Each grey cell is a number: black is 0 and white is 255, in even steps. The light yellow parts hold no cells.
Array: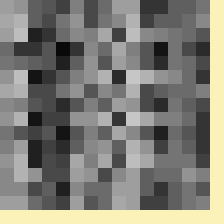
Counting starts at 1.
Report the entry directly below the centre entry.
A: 178
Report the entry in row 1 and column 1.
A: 158
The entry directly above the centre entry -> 136
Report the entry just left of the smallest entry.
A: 85
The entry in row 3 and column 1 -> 158
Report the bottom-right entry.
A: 127
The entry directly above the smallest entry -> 107
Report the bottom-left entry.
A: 158
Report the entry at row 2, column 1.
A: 167
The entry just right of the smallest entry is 52
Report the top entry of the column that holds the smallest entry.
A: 64
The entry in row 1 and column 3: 95
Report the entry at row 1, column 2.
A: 147
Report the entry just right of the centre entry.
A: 158
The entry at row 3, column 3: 32
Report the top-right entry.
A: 116
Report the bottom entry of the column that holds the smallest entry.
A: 64
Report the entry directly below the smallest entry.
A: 32
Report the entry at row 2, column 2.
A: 178
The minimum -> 9

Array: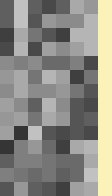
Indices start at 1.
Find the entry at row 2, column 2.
193
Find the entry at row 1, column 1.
95
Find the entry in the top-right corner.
151
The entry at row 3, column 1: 63
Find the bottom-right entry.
169
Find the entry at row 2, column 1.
95
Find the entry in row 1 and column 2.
193
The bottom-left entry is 85
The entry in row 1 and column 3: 95

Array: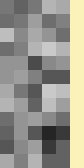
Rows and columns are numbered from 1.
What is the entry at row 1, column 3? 119
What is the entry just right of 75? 137
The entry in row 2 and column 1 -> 110
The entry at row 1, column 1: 119
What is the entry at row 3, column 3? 169
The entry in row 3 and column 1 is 190
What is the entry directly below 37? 57
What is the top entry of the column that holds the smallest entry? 180
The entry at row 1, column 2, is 98
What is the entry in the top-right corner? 169
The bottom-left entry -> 169
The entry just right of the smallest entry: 57
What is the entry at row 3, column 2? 137
